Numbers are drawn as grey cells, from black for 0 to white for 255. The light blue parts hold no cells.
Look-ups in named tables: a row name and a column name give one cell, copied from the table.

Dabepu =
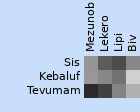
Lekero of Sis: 92
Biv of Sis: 135
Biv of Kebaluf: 208
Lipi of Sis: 76
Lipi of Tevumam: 132
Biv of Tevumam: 176
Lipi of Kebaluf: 114
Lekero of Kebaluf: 136
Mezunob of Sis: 150
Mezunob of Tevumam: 42

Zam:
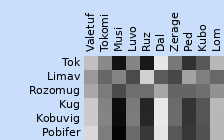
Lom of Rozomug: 146
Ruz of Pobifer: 56
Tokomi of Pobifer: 125
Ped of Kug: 51
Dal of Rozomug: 167
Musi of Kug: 13

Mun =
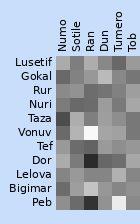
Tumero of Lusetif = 104
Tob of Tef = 151
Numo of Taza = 77
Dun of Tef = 154
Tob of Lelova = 134
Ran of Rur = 109
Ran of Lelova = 133
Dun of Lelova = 133
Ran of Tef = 99
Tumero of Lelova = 177
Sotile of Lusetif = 126
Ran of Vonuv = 249
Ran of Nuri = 108
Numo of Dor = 171
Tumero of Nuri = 122
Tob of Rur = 158
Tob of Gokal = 118

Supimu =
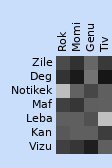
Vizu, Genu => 31
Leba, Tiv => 192
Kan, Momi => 95
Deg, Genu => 115
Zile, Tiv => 57
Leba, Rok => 95
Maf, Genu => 95
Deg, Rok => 51
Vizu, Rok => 64
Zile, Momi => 49
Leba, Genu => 81
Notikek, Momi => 98
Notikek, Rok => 189
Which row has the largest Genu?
Deg

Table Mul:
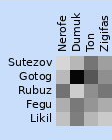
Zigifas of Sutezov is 159
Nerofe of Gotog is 185
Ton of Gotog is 86
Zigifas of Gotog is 143
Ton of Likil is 183
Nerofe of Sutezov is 214
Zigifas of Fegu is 172
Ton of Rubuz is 143
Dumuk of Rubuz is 205
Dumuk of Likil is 126
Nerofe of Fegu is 174

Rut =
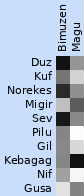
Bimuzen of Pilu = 133
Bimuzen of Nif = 160
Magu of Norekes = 143
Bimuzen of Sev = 24
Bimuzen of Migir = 191
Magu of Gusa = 131
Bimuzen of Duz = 18
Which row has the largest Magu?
Pilu

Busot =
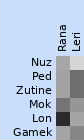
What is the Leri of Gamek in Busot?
135
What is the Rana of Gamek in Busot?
165
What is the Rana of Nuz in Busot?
167
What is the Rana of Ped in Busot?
163
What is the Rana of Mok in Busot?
117
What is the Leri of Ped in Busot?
111
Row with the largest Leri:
Nuz

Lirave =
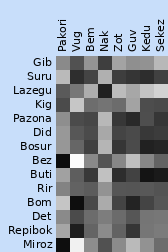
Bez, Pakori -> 12
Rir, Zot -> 86
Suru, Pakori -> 186
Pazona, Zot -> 55
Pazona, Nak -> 184
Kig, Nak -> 116
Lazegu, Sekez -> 210

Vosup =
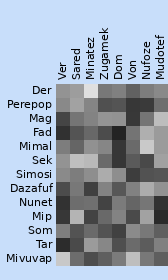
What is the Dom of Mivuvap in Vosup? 123
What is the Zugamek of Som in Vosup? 83
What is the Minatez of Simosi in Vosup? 142
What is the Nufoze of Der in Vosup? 125
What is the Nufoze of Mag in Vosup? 117
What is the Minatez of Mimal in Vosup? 145

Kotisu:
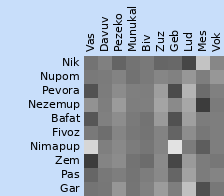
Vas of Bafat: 86
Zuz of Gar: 156
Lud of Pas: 162
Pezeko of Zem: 140
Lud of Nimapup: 124
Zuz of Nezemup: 164
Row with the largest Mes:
Nik

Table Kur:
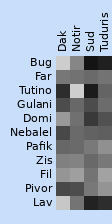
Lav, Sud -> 34
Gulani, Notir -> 104
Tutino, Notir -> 206
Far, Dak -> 119
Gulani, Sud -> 76
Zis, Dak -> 128
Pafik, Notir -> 106
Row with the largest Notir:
Tutino

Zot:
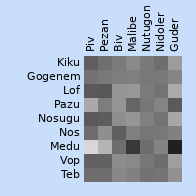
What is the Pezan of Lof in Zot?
87
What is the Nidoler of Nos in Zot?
120
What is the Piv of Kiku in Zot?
94
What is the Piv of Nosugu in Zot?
90
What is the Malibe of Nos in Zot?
127
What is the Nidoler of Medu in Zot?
131
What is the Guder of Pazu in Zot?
90
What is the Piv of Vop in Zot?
97
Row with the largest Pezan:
Medu

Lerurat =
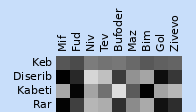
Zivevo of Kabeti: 183
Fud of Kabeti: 5
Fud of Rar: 64
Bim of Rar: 170
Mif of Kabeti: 167
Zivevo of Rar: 45
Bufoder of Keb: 119
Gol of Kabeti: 163
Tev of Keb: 115
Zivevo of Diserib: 55
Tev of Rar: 173
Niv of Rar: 182
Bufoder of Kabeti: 222
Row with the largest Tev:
Diserib

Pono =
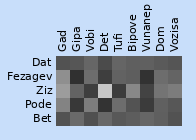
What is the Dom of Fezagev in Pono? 109
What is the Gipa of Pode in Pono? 56
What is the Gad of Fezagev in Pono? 143
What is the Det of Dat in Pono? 75
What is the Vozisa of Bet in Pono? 82
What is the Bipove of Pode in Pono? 83
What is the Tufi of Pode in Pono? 109
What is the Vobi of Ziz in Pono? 62
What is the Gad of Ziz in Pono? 156
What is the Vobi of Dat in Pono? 102
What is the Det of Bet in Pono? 104

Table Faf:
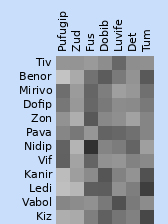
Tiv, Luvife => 103
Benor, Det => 147
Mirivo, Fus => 101
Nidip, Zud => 180
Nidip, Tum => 159
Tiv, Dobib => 141
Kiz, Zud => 170
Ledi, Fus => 94
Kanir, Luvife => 130
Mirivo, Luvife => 159
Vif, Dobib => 145
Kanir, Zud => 158
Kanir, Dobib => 85
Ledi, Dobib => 93
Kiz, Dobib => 96
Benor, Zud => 170

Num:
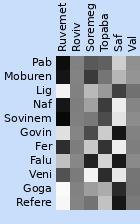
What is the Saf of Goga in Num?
42
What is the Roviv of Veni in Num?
123
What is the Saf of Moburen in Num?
182
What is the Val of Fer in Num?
126
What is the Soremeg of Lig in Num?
185
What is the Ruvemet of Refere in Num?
247
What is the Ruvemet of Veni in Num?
82
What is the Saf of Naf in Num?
237
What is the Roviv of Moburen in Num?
131
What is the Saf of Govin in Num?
21
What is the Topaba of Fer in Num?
51
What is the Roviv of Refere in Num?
132
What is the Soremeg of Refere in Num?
115
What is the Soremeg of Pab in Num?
89
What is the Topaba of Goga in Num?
172
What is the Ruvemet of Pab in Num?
13
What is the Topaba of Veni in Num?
44
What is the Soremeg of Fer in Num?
200
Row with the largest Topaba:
Falu

